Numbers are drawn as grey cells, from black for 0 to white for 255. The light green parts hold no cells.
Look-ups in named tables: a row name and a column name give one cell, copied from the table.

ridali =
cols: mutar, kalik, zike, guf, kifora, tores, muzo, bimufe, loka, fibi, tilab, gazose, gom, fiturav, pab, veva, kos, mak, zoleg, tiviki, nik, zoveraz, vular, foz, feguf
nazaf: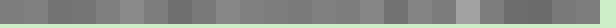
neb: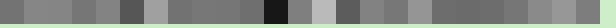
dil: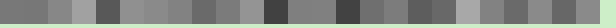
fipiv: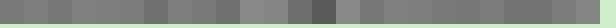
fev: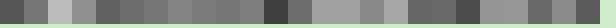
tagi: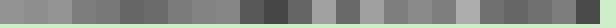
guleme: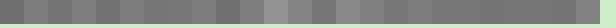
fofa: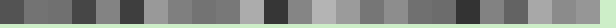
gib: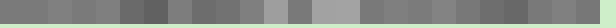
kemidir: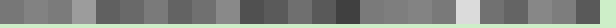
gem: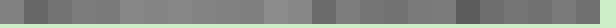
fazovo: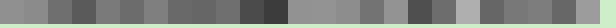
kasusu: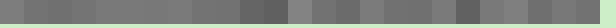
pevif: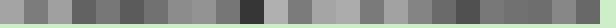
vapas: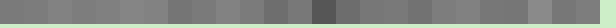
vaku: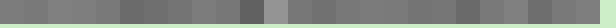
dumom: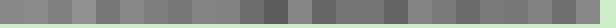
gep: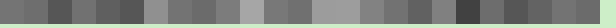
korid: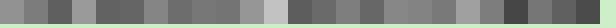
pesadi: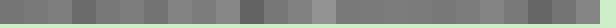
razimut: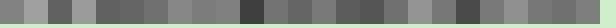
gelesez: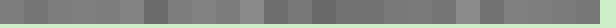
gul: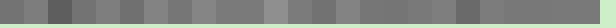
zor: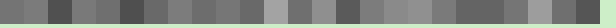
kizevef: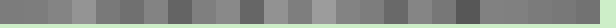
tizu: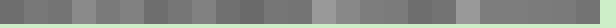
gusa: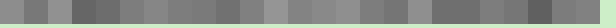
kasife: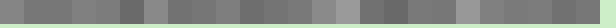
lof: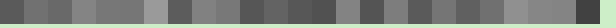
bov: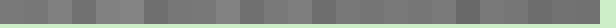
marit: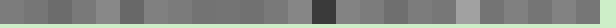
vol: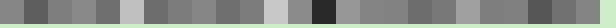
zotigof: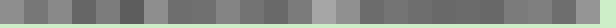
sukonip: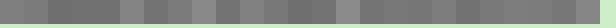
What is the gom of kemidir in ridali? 111
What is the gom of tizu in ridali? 116
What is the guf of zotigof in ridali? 102
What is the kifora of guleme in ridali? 114
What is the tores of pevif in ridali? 91
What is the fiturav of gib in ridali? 162
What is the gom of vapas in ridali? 120
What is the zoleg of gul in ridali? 126
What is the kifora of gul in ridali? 126
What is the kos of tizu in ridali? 123
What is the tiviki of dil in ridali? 168
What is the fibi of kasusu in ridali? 114
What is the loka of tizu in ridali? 129
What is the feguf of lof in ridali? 65
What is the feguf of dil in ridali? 138

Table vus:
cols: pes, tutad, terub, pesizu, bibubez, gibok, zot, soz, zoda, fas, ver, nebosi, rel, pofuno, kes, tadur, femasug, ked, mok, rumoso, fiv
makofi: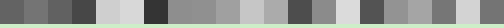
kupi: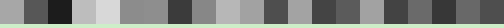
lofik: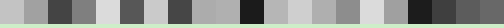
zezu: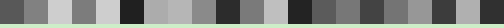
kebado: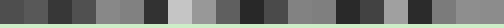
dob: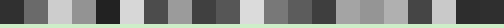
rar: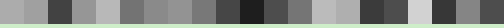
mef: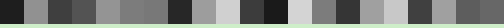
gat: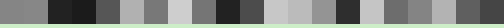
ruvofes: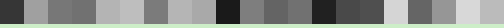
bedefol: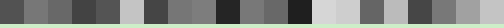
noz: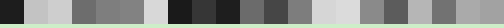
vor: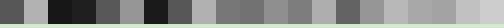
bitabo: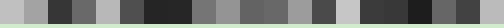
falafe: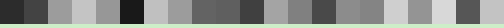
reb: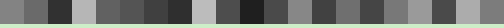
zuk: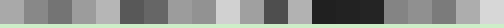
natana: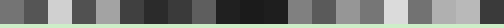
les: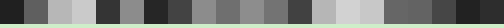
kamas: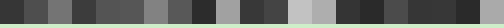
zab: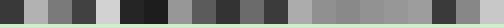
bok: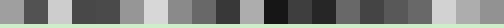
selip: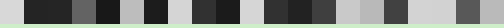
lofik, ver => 27
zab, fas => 51
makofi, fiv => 116
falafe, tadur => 132
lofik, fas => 176
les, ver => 141
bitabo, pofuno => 74
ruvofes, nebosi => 100
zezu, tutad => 129
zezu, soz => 182
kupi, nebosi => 78
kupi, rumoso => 104
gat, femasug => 109
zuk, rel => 178

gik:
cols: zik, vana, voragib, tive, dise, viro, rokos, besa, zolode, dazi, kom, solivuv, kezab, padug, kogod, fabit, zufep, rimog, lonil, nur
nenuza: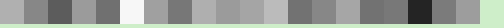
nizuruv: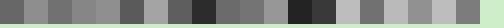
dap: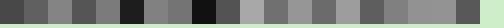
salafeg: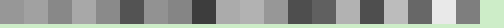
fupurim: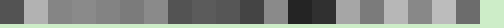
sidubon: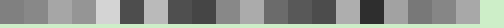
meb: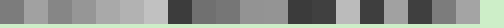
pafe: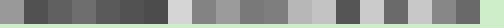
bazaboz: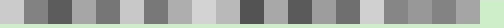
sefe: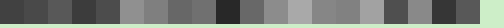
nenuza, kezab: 114
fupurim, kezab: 35
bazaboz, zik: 203
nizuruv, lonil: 188
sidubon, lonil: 134
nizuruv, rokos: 164
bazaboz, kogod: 111
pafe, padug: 195
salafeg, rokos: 145
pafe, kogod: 85

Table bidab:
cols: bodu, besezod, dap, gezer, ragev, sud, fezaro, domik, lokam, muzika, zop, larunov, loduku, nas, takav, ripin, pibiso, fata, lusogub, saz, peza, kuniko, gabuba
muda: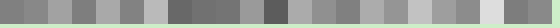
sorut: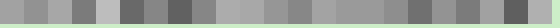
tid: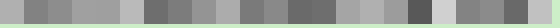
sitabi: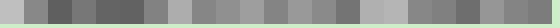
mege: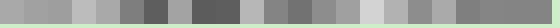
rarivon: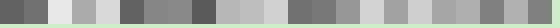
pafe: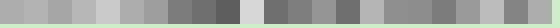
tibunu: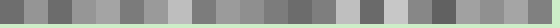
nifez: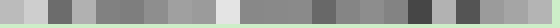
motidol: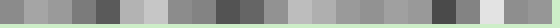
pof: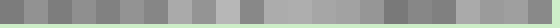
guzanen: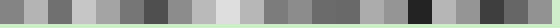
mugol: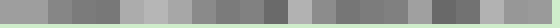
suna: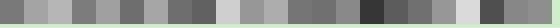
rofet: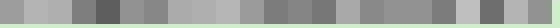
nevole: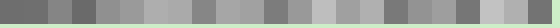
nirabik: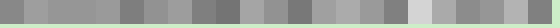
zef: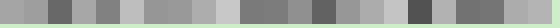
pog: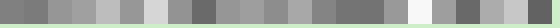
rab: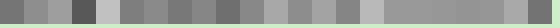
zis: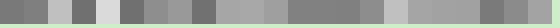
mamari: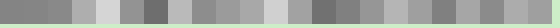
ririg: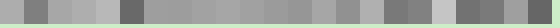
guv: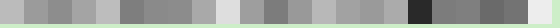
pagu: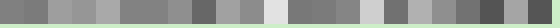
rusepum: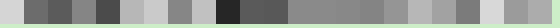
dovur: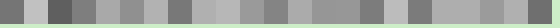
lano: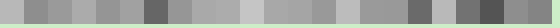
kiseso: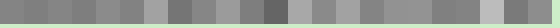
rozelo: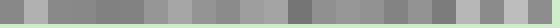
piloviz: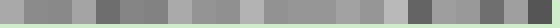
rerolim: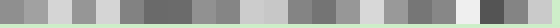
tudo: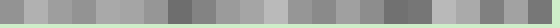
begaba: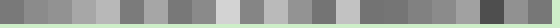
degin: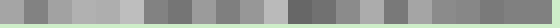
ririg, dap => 167
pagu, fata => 177
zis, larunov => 159
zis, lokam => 113
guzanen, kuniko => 102
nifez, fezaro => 142
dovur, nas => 150
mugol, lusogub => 105
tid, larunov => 137
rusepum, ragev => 75
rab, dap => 158
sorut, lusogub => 147
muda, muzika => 116

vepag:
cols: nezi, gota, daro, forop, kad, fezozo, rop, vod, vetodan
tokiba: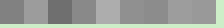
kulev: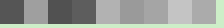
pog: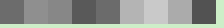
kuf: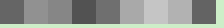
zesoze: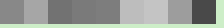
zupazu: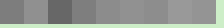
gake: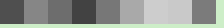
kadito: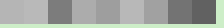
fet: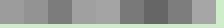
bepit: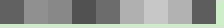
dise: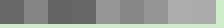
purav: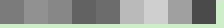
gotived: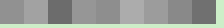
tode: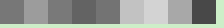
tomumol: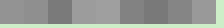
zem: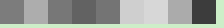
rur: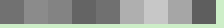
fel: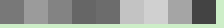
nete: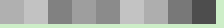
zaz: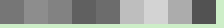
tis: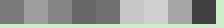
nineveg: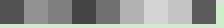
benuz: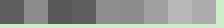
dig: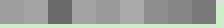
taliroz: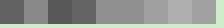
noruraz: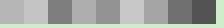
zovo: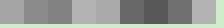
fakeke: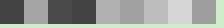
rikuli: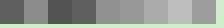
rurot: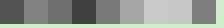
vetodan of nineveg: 91
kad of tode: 115
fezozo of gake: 169
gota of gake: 134
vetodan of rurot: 125
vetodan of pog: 82
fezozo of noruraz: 199
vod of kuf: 178
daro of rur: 131
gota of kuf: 145
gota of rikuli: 139
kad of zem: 116
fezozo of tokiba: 144
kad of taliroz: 142

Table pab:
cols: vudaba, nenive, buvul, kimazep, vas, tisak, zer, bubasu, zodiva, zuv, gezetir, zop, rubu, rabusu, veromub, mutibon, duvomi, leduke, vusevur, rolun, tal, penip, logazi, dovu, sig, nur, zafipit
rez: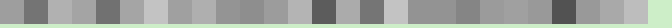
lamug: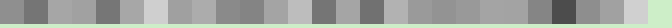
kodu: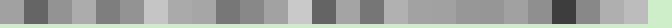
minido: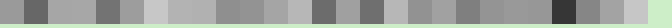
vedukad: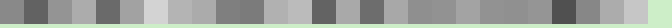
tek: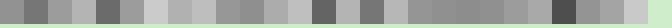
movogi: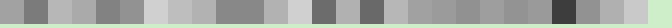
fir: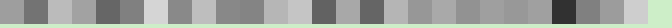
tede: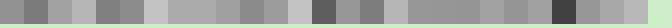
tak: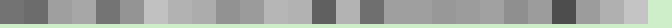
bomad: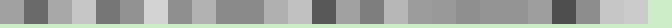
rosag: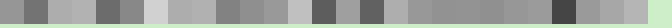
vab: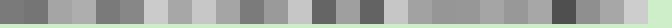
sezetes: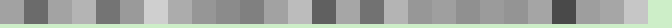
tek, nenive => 118
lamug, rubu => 189
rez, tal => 155
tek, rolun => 141
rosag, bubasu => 173
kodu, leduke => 162
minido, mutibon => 111
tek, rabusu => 101
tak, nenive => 108
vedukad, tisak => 162
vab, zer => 203
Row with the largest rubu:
movogi

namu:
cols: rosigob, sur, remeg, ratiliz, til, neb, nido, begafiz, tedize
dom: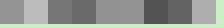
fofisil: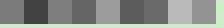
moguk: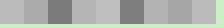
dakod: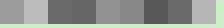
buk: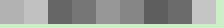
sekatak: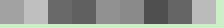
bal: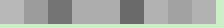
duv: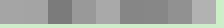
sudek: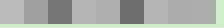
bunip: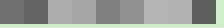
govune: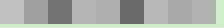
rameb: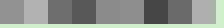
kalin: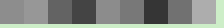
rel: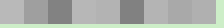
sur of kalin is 151
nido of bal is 178
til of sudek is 176
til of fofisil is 155
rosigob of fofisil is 123
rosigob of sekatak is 163
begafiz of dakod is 105
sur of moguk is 170
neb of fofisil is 92
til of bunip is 128
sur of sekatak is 191
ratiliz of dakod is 102
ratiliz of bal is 174
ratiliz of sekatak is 96
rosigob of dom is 148
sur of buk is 193

